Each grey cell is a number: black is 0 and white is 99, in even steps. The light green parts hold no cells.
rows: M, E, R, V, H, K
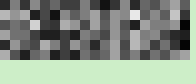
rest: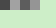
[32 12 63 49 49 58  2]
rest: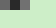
[63 28 71 53 24 44 20  2]
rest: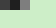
[40 28 58 36 71 49 53 28 16 12]

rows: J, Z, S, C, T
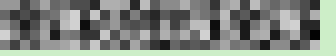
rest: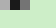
[68 20  1]
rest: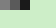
[54 54 20 35 73]

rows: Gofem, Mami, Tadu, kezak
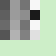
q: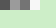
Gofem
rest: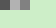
[87]

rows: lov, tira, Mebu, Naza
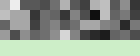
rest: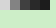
[39 43 30]
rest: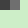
[51 34 43 65 65 51 47 16 47]
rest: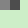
[ 6 74 39 47 25]
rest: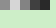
[11 39 43 30]
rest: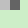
[47 25]
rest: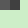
[69 74 34 55 21]
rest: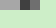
[51 34 43 65 65 51 47 16 47]

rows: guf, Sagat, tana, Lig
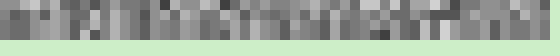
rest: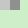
[69 42 37 47 33 47 60 47 47 42 56 25 69 56 56 73 64 25 42 60 51 60 51 51
 56 60 69 56 47 60 42 77 77 51 77 42 64 64 81 56 29 47 47 56 56 51 73 60
 56 37]
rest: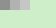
[56 69 42 37 47 33 47 60 47 47 42 56 25 69 56 56 73 64 25 42 60 51 60 51
 51 56 60 69 56 47 60 42 77 77 51 77 42 64 64 81 56 29 47 47 56 56 51 73
 60 56 37]
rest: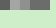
[73 47 69 56 47 33 56 64 42 69 60 47 47 69 60 37 56 47 42 47 56 42 64 42
 69 51 47 56 47 60 42 42 56 47 33 33 33 51 64 56 56 56 42 69 56 51]

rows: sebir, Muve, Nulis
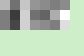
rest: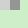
[54 49 86]
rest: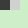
[44 39 67 99]
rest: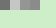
[49 54]
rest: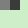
[81 44 39 67 99]
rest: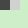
[58 54 49 86]
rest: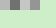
[54 49 54]
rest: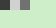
[39 67 99]

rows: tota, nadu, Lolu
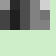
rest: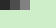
[81]
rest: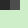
[50 81]
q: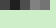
nadu

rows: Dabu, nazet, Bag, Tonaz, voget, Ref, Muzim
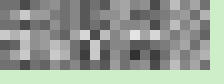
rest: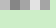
[83 60 48 60 52 39]
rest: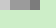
[44 52 34 48 56 56 64 34 39 44 48 56 60 44 69]
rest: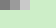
[60 60 48 44 52 34 48 56 56 64 34 39 44 48 56 60 44 69]
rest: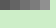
[60 44 69]
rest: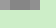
[29 52 73 52 64 44]

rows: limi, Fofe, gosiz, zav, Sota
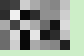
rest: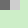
[ 3 66 56 52 12]
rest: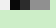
[80]
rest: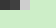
[66 56 52 75]
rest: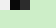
[56 56 80]
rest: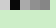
[12]
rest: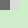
[ 3 89  7 17 75]
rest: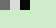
[89  7 17 75]

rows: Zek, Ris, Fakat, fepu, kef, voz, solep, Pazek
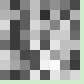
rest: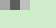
[18 70 28 70]
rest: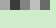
[79 79 41]

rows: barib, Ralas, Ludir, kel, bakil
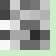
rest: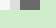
[77]
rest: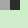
[36]
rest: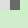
[41 77]

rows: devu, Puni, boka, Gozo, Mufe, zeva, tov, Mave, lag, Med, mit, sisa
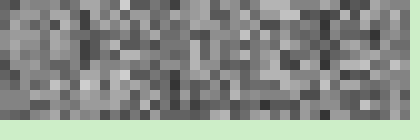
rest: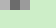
[60 75 75 30 34 25 30 70 30 70 60 46 70 42]
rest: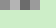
[60 75 75 30 34 25 30 70 30 70 60 46 70 42]
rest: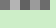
[46 34 46 51 42 70 60 46 34 42 30 60 65 51 30 60 42 42]
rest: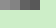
[38 30 42 60 34]

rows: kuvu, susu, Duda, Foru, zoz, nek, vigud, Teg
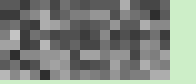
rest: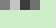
[39 27 31 31 23 31 53 23 31 23 31 44 23]
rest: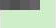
[58 35 35 67 53 53]
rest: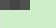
[35 63 44 39 67 53 49]

